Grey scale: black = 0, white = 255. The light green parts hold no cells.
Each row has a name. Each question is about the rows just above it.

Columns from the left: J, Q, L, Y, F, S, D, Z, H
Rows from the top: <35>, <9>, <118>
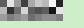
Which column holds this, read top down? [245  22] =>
Z
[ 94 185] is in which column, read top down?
J
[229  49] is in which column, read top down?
Q
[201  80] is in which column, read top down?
S

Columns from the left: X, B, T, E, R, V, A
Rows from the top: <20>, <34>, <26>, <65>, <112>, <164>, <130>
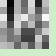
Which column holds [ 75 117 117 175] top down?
B
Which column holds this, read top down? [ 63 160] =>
E
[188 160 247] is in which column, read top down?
A
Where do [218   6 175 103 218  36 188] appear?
<20>
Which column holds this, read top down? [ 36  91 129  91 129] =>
V
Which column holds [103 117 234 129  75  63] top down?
E

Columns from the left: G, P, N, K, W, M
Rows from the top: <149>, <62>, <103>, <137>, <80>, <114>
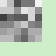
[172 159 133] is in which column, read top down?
N
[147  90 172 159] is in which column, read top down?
N
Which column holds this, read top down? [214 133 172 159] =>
W
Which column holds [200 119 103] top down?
K
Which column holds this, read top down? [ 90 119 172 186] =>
M
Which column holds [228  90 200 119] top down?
K

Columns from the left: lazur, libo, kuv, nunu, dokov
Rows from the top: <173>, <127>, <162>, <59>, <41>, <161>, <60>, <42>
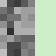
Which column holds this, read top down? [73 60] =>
kuv
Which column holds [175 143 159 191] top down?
lazur
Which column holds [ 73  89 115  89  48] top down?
libo

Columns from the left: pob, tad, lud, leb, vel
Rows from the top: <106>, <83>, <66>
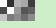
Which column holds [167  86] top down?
leb
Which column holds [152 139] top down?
lud
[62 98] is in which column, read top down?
vel
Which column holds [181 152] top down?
lud

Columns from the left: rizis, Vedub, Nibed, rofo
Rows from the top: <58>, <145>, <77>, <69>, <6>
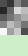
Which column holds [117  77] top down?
rofo
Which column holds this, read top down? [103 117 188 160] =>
Vedub
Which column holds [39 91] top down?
rizis
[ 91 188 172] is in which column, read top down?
rofo
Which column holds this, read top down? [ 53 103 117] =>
Vedub

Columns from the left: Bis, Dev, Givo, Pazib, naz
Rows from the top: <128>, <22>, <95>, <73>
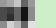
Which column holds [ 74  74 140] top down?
Bis
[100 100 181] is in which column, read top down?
Givo
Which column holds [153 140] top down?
naz
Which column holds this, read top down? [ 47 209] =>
Dev

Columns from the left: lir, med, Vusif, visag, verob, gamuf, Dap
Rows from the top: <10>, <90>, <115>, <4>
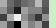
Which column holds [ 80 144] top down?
Dap
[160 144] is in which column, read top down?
visag
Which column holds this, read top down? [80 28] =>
Vusif

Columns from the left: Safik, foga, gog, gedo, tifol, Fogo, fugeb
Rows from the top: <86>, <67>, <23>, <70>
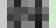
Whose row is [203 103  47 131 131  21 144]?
<70>
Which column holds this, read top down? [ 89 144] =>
fugeb
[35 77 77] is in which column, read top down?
gog
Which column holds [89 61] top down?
foga
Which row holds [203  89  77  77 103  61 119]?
<67>

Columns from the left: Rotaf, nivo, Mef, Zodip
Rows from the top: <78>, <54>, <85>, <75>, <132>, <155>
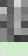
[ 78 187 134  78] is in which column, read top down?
Rotaf
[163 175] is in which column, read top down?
Mef
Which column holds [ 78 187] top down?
Rotaf
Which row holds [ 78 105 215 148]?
<78>
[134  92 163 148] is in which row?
<132>
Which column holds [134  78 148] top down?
Zodip

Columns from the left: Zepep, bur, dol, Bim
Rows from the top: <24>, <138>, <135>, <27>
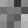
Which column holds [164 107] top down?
Zepep
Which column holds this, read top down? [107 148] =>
Zepep

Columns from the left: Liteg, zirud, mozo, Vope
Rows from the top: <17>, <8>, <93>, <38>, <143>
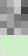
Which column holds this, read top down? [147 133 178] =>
Liteg
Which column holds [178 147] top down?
zirud

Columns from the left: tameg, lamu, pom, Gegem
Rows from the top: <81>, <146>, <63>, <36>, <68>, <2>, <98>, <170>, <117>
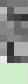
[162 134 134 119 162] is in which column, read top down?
tameg
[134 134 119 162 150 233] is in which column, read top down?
tameg
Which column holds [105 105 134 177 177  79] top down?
pom
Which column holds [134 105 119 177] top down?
Gegem
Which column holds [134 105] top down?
Gegem
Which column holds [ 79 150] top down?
lamu

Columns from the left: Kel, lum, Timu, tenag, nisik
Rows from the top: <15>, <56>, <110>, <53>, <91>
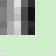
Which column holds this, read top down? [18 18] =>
nisik
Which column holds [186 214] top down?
Timu
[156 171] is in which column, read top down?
lum
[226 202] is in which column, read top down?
Timu
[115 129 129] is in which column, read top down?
Kel
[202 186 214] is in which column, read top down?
Timu
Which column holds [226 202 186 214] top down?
Timu

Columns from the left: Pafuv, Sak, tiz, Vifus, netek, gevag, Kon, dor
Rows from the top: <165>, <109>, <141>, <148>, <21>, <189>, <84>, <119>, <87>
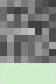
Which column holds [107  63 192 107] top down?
netek
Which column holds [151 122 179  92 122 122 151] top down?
Vifus
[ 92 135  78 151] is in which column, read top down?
Kon

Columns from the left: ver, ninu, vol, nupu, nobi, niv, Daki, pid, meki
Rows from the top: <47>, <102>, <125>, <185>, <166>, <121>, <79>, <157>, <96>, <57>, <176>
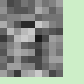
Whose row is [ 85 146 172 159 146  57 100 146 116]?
<157>
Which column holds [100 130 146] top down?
ninu

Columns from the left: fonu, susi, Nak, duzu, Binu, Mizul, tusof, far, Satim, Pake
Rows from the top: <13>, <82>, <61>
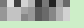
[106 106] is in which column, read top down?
tusof
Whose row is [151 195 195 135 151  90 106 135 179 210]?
<61>

